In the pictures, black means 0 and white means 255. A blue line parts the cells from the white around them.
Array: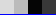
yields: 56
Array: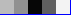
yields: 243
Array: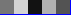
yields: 83
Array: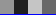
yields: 104
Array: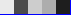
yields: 30
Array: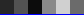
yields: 107
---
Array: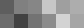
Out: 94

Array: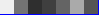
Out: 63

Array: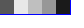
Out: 87

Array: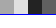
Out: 96

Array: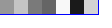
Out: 101

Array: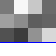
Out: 81

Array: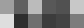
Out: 60

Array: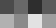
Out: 75

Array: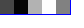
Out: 71

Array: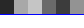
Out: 60
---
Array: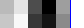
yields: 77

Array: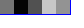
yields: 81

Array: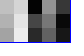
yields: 3

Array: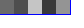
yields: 197

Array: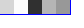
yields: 48

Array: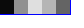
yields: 223
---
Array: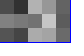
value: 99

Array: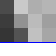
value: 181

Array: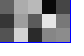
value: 69

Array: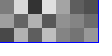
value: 79

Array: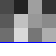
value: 50

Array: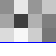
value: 199

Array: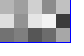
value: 193

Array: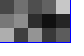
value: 199
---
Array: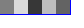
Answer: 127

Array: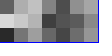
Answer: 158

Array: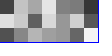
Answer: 181

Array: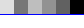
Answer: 119

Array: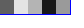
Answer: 95

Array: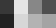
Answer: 79

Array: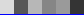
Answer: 86

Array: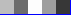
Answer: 189

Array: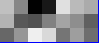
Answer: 239
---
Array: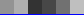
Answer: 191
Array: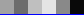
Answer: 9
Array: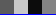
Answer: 131
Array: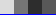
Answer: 88
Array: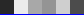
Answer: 76
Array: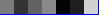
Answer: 209
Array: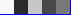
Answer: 121
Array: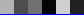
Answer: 33
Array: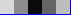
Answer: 189
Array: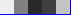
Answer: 195
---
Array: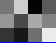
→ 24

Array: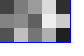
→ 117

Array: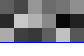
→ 95

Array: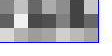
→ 207

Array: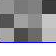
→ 75

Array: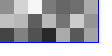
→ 170

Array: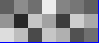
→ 176
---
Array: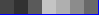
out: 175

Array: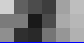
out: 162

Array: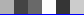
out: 53

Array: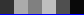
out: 79

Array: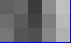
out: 191

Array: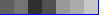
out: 152

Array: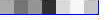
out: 218
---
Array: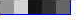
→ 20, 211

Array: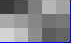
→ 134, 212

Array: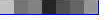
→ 37, 193

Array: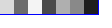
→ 74, 244

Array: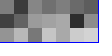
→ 162, 211

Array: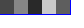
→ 41, 202
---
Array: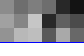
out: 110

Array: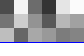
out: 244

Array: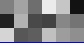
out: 163

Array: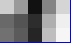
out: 154

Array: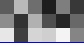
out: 185

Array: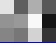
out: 94

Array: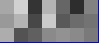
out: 209
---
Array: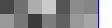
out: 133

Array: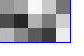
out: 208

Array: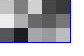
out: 118

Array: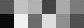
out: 122

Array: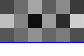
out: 206

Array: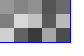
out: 185
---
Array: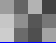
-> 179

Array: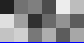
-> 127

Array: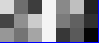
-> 61

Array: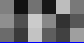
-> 114

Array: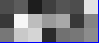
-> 29

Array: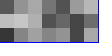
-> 168

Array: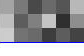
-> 73
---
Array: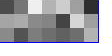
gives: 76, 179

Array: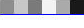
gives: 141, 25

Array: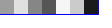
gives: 157, 26

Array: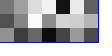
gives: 118, 75

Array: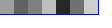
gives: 158, 206

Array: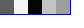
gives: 94, 158
